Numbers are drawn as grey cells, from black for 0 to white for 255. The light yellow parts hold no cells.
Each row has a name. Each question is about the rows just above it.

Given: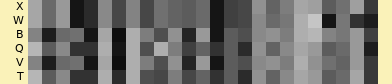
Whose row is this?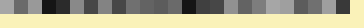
X
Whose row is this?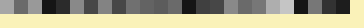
W
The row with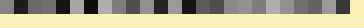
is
V
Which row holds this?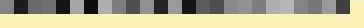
B

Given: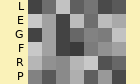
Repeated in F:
[161]
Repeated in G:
[67]

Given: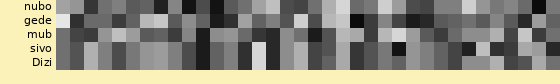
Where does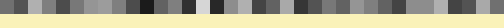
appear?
Dizi
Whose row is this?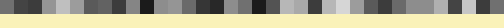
mub
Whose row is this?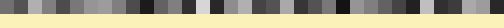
sivo
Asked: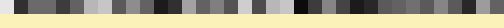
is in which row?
gede

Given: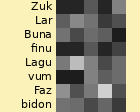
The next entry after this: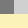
[80]
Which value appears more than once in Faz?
[80]
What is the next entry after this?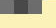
[94]
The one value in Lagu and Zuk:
[129]
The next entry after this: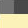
[108]
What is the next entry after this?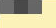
[58]

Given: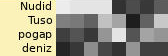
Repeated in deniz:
[63]
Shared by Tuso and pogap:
[164]
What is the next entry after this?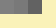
[193]
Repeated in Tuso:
[98]
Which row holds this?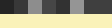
deniz
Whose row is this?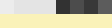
Nudid
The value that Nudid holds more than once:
[228]

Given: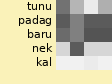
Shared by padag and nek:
[91]
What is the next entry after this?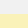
[235]
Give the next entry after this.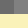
[84]
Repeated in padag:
[91]
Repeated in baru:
[84]
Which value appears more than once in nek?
[214]
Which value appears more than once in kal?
[241]

